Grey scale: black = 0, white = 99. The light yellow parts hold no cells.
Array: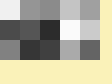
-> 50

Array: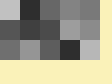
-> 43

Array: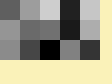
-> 54

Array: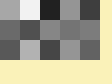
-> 34

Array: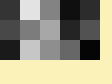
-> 10

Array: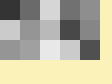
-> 58

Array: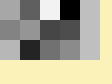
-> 71
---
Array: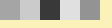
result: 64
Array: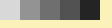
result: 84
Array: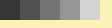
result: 21
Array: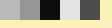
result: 72
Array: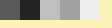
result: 35
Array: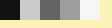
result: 7
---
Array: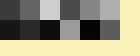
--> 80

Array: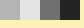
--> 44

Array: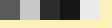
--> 17

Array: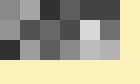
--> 19

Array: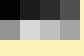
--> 17

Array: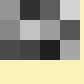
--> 36
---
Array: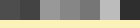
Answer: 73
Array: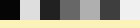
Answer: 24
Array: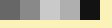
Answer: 68
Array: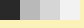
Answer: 83
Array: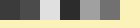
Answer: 62
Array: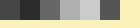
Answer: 79
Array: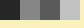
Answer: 35
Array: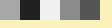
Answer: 54
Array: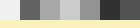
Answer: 19
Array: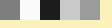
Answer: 78
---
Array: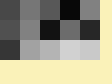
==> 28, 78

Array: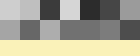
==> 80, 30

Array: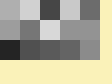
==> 68, 54

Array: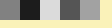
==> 50, 63

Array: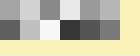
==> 64, 47

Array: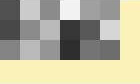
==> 31, 42

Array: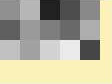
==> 56, 27

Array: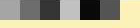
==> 64, 33
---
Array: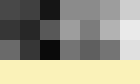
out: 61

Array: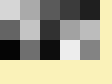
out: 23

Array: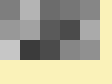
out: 46

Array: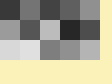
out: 37

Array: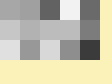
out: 94

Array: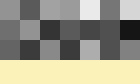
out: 46

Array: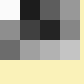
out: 36

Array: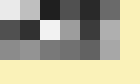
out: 16

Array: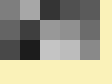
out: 31
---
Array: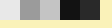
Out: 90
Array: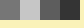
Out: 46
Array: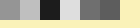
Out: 58
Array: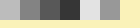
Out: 73
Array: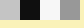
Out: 76
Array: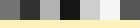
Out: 45
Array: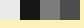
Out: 91
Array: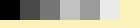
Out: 0
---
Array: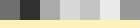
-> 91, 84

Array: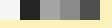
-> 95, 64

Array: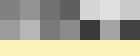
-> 87, 83

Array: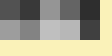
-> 74, 71

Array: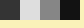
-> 86, 52

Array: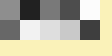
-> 98, 94

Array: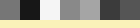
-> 95, 64

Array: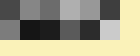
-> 79, 68
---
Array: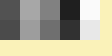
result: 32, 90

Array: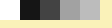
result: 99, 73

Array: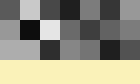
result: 35, 32

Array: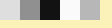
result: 86, 71

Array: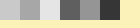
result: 78, 21

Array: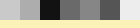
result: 78, 92

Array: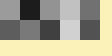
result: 60, 32

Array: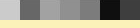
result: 79, 24

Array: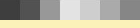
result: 24, 52
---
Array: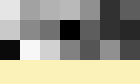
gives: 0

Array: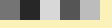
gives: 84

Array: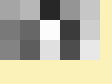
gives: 98

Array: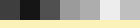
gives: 60

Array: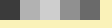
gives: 80

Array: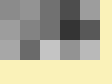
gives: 44

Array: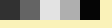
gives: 88

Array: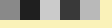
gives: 79

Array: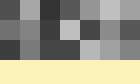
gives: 74

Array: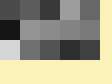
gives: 54
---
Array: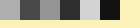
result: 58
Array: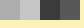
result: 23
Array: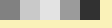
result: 88
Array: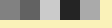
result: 79
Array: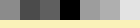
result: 37
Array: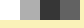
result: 21
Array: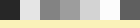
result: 51
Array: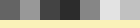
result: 26
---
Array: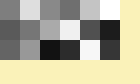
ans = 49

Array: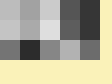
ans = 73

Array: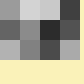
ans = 60

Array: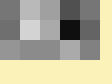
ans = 46

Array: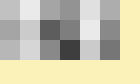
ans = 75

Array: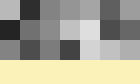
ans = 72

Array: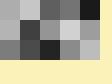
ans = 67

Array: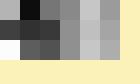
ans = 70
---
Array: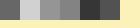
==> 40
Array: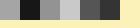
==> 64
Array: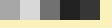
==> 65
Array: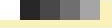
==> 99
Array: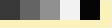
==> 22
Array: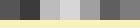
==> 33
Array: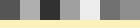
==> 33
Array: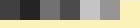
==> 25
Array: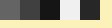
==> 39
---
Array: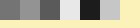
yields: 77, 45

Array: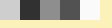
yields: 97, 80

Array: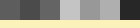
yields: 15, 36

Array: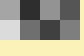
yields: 33, 85

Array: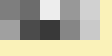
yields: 81, 62

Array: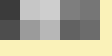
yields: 46, 30

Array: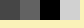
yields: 81, 27

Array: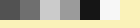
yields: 96, 32

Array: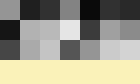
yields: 16, 27
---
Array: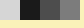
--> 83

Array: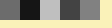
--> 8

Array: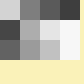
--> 38

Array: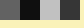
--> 38

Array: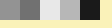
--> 44

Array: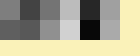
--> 56

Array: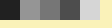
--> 58
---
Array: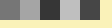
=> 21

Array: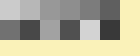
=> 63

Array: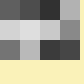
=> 23

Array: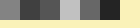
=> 33

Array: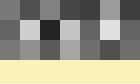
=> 35

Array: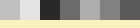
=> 16

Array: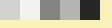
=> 51
